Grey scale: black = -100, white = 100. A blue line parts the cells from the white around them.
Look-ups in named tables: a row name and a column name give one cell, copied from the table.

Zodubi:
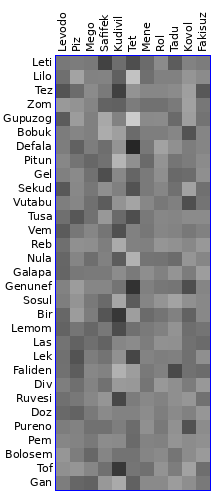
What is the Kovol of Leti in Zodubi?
2
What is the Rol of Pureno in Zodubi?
-5
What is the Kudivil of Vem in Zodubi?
-37
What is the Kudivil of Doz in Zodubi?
2
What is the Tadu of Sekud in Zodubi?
-12
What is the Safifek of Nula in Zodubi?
1
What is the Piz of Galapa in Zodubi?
-6
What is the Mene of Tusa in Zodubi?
-5
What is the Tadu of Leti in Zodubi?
-28
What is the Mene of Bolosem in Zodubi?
4
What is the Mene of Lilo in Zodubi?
-13
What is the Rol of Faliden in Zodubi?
1
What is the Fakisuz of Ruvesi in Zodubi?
-11
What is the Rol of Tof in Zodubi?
15
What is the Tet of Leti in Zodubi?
-39
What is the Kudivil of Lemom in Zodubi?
-40
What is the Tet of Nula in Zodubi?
40
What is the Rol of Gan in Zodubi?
8
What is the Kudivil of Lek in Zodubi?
14

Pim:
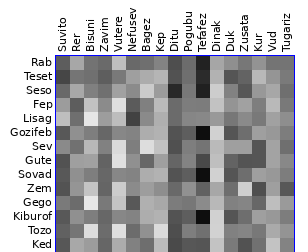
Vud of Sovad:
19
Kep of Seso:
22
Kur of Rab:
15
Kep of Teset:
42
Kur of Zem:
-38
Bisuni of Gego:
81
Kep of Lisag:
37
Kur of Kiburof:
25
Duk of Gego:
1
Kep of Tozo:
72
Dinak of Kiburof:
64
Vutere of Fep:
75
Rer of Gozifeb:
13
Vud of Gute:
28
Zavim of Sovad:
-19
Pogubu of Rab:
-15
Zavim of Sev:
1

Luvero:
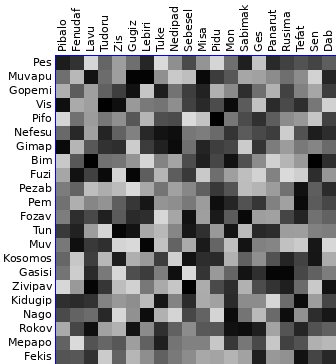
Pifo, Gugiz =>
-32
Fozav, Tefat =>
-72
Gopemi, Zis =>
-51
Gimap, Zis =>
-64
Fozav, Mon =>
-29
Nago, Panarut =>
-17
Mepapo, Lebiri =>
-24
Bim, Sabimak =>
-37
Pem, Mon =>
-71
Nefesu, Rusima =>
61
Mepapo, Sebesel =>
1
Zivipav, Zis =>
48
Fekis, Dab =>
-69

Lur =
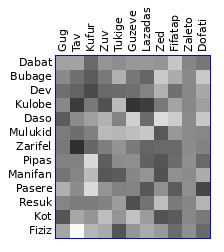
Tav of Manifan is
4
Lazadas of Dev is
3
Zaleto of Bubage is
8
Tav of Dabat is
27
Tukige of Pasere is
1
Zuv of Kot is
48
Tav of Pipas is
2
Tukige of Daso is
3
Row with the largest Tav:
Fiziz

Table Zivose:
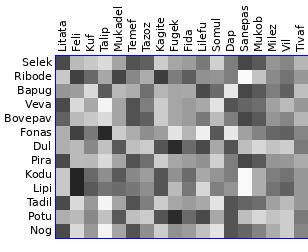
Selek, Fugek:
30
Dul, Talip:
51
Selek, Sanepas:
-44
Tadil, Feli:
70
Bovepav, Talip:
71
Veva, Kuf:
32
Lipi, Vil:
-24
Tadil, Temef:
-36

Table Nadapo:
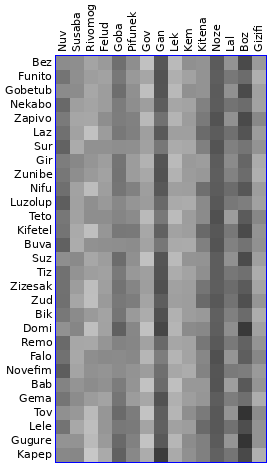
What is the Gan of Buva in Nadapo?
-7
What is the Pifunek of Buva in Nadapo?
10
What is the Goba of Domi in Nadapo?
-25
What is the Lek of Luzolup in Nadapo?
33
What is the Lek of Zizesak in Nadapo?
26
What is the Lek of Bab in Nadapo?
50
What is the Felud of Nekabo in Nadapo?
23
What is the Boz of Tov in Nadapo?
-60

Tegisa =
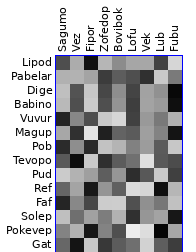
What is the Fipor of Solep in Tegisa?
26
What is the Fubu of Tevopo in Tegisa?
-40
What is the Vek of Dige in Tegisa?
27
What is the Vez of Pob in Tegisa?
11
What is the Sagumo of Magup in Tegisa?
31
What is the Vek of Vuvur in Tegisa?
20
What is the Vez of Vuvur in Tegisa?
6
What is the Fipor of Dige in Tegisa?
56
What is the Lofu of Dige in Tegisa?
-47
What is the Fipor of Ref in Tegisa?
-81

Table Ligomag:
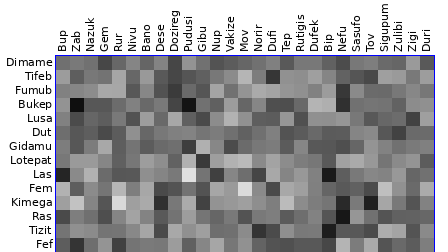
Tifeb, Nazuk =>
-6
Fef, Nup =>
30
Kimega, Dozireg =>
-6
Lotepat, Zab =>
21
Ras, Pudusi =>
23
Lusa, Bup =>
1
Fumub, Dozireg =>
-54
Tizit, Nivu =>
7
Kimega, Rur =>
70
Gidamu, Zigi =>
-4
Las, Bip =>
-80
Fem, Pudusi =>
-10
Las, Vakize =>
5
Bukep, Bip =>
37
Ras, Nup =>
-20
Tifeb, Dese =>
-30

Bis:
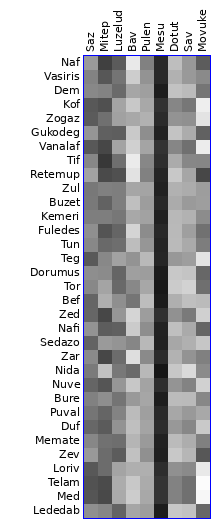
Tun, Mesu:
-72
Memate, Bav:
42
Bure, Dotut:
47
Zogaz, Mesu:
-66
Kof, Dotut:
5
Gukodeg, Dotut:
53

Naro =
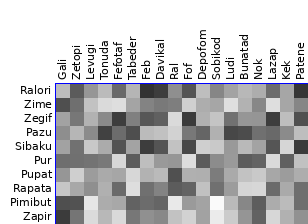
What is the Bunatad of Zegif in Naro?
18
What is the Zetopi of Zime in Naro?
-13
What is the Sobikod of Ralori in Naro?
5
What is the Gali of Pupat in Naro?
18
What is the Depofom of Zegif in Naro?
39
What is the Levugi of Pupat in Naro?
22
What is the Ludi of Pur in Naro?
21
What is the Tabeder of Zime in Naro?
29
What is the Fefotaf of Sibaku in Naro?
-35
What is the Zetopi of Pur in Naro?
-12
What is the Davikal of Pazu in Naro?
51
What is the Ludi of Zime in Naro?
75
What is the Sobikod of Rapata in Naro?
-12
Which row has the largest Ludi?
Zime

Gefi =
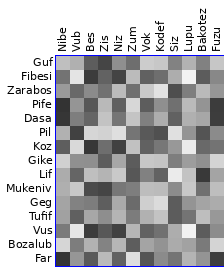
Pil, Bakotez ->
-34
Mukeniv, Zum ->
-1
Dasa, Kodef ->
36
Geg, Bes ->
-2
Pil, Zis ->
65
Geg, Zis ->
-26
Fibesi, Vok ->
-24
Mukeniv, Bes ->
-41
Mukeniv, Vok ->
48
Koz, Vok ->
-24
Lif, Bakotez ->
-55

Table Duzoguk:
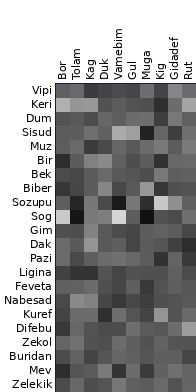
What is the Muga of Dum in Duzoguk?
-14
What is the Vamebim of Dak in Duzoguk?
-26
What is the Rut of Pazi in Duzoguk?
-55
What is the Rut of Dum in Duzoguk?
-25
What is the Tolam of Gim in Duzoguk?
-39
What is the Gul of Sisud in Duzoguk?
25
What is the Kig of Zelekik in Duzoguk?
-18
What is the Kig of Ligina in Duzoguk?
-37
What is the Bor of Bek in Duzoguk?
-41
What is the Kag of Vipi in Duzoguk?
-54
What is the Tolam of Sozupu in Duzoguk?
-70
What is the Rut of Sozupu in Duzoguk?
-25

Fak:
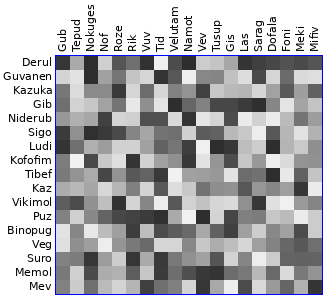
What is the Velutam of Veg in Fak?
67
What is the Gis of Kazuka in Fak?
45
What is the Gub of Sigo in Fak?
-54
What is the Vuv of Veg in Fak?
-17
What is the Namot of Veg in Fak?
7
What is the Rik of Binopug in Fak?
-52
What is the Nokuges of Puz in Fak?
7
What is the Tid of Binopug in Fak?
-41
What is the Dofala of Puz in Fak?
55
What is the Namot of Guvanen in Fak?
86
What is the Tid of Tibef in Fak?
-55
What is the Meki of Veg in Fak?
-31

